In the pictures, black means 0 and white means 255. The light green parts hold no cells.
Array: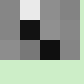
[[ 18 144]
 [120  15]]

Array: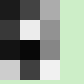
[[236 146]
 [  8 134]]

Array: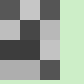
[[ 71 184]
 [ 60 195]]

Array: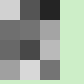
[[115 164]
 [ 72 186]]

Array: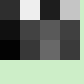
[[ 66  89]
 [ 55 104]]

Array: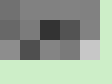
[[123  51]
 [ 79 132]]

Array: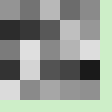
[[ 55  88]
 [223 136]]

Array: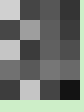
[[158  93]
 [ 59  96]]
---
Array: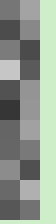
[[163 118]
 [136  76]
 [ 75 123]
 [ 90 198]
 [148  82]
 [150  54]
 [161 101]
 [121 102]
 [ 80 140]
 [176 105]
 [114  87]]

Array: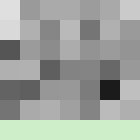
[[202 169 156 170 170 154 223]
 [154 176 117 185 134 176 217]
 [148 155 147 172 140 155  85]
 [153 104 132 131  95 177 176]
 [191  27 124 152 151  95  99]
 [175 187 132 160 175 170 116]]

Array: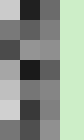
[[107  32 203]
 [126  95 121]
 [143 148  75]
 [ 94  26 166]
 [133 118 191]
 [128  57 208]
 [144  79 118]]

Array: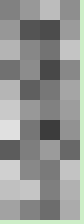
[[142 188 152 129]
 [155  76  84 151]
 [196 115 135 180]
 [136  72 140 113]
 [165 119  95 181]
 [157 129 152 201]
 [146  60 118 224]
 [104 155 126  92]
 [195 122 136 208]
 [177 127 197 192]
 [171 109 130 162]]

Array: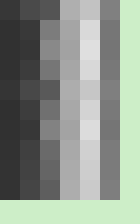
[[128 194 175  84  74  55]
 [118 217 165 124  57  49]
 [117 223 162 137  54  49]
 [120 216 166 118  60  49]
 [127 198 173  89  72  53]
 [121 211 168 112  61  48]
 [117 220 163 130  55  49]
 [123 208 169 106  64  50]
 [123 205 171 101  66  51]
 [126 202 173  94  69  51]]

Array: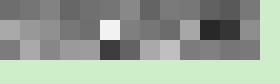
[[120  89  97 119 122 100 136 117 112 103 130 117 110]
 [141  53  40 167 108 118 127 242 111 119 144 152 168]
 [121 118 128 124 191 169  99  60 156 154 135 169 124]]

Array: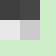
[[ 70  63]
 [203 232]]

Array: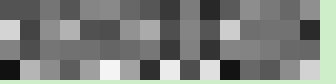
[[143 104 121 141  90  40 124  57  86 103 137 133  85 117  83  83]
 [ 42 114 114 111 205  85 132  79 170 146  78  81 178 142  68 212]
 [103 105 122 131 132  51 129  57 119 107 101 112 113 117  78 130]
 [210 140  88 104  19 224  78 235  47 162 244 159  93 140 181  17]]
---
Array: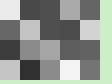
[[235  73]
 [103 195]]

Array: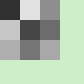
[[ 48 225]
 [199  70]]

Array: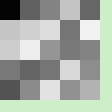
[[  4  97]
 [197 208]]

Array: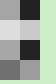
[[165  34]
 [221 202]]

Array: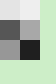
[[228 238]
 [ 86 168]]

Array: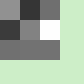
[[145  53]
 [ 59 130]]

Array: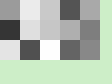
[[155 235]
 [ 53 223]]

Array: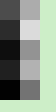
[[ 76 172]
 [ 44 219]]
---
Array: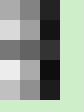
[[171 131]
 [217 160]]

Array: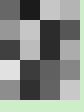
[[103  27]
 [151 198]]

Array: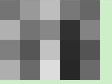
[[116 153]
 [176 116]]

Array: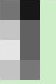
[[116  23]
 [197  97]]

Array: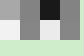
[[168 131]
 [242 133]]

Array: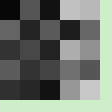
[[  7  85]
 [100  36]]

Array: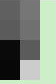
[[ 97 118]
 [ 91 112]]
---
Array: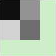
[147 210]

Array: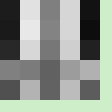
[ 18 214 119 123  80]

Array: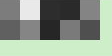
[132 122]

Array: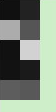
[ 34 172]

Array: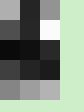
[147  39  10]

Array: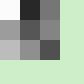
[118  86 188]

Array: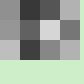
[178 214  63]

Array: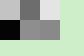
[228 142]
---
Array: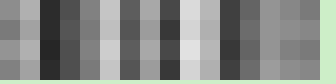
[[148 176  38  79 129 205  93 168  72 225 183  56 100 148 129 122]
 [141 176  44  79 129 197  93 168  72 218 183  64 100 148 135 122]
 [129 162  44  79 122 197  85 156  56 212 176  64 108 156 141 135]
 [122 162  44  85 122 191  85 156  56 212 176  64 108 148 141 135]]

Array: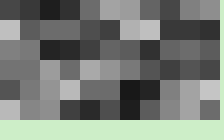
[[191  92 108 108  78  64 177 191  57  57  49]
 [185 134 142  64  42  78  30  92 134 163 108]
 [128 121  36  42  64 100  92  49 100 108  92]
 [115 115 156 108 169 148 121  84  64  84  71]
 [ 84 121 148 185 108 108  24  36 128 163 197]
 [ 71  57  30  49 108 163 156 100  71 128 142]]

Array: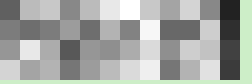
[[212 164 179 118 156 187 218 239 118 179 225  59]
 [150 232 172  88 150 143 172 218 143 206 194  65]
 [124 110 124 156 110 179 130 247 104 104 206  47]
 [ 96 187 200 136 187 232 255 200 164 212 136  34]]

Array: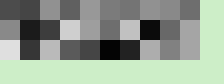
[[223  54 186  90  69   4  34 173 129 165]
 [137  27  61 207 158 110 193  11 104 165]
 [ 76  69 145  96 152 123 116 145 137 110]]

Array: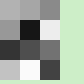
[[194 250  66]
 [178 166 138]
 [152  22 237]
 [ 52  78 114]]

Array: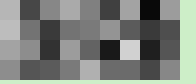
[[189 115  58 115 122 148  91  58  78]
 [182  71 135 170 128  64 163   9 156]
 [163 141  50 156  99  25 209  31  85]
 [141  85  91 122 176 107 107  71 135]]

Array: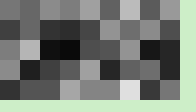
[[139  31  64  91 160  38  97 110  38]
 [125 181  16  10  78  84 147  23  38]
 [118 103 139 125 160  97 187  91 153]
 [ 64 103  51  45  70 147 110 139  78]
 [ 51  84  84 166 132 132 223  57 118]]

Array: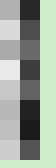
[[233  61]
 [218  77]
 [205  84]
 [199  98]
 [192  27]
 [184  34]
 [177  40]
 [170 106]]
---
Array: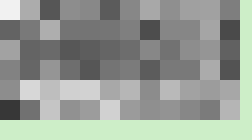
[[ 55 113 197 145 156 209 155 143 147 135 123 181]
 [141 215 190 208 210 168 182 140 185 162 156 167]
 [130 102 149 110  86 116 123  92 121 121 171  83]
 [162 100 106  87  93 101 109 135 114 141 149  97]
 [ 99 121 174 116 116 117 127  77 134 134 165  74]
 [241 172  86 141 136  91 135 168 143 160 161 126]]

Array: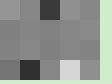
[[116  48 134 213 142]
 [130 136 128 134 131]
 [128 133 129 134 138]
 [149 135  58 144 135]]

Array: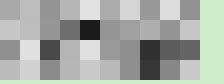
[[187 210 139 182 201 185 142  55 135 201]
 [144 224  73 181 224 154 142  49  92 100]
 [198 190 149 110  28 149 159 174 148 198]
 [169 189 148 182 226 172 213 153 220 146]]

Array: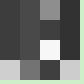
[[207 115  63 205]
 [ 61  73 247  50]
 [ 61  73  63  50]
 [ 61  73 142  50]]

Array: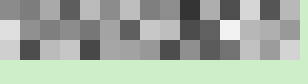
[[207  77 187 198  72 166 162 152  77 143  91 114 193 156 211]
 [222 144 127 140 119 163  95 199 190  76  96 242 183 175 153]
 [139 125 169  93 186 140 190 127 141  52 174  78 214  85 184]]

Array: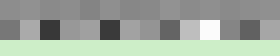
[[119 170  56 152 160  58 162 148 100 190 251 133  97 166]
 [141 145 138 141 132 143 135 137 146 139 143 138 141 144]]

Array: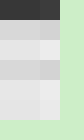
[[229 229 234]
 [231 231 236]
 [216 216 211]
 [230 230 236]
 [216 216 211]
 [ 55  55  60]]
